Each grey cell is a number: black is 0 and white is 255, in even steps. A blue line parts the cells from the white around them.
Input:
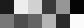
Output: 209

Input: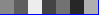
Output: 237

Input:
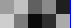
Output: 96

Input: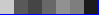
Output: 69

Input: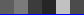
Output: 60

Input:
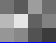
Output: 157

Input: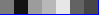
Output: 156

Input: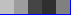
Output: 69
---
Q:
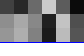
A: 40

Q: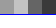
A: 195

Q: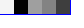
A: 1

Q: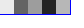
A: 100

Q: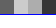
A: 204

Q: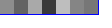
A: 99

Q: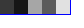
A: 22
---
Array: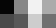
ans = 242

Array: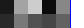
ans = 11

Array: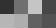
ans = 197

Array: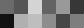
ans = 153

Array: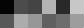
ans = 41

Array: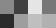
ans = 229

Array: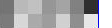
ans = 129

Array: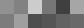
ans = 63

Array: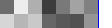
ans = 163
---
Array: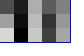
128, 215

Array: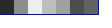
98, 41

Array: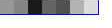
220, 152

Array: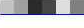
127, 194

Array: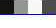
76, 19

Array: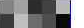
183, 58

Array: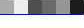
28, 171

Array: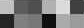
64, 36

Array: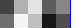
134, 112
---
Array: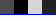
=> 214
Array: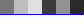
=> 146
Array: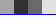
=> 105
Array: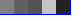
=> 196
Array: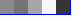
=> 247
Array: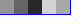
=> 211
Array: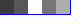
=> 118
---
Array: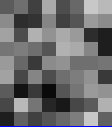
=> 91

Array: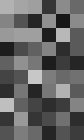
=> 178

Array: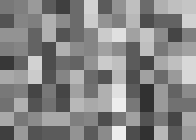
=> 120

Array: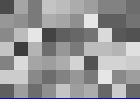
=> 75

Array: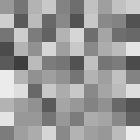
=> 152

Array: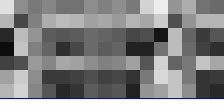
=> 223
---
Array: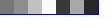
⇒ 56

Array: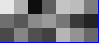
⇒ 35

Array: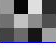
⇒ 21

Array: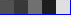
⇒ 56

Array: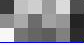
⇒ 43

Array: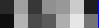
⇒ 29

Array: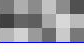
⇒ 80

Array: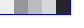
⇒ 152

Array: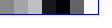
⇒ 24

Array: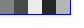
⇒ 73
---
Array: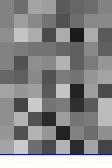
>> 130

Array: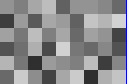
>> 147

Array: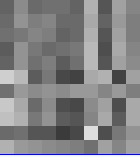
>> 99

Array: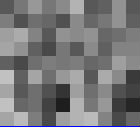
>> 88

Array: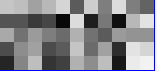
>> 197

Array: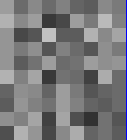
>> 157

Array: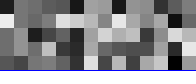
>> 29
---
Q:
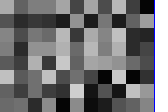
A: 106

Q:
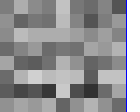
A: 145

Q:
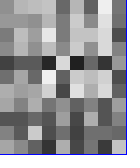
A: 166

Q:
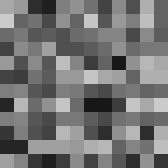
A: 160

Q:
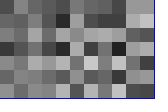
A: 144

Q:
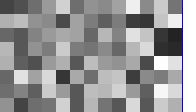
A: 146
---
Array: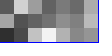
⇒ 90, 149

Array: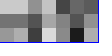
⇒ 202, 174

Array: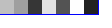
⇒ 191, 34

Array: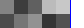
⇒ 131, 82

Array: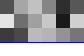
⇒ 81, 118

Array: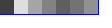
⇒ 63, 145

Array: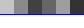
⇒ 197, 51
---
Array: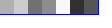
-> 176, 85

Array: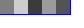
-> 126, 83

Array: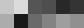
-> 199, 144

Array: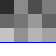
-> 44, 161

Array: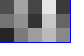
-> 78, 136

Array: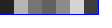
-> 35, 61

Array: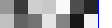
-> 151, 243

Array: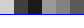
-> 208, 90
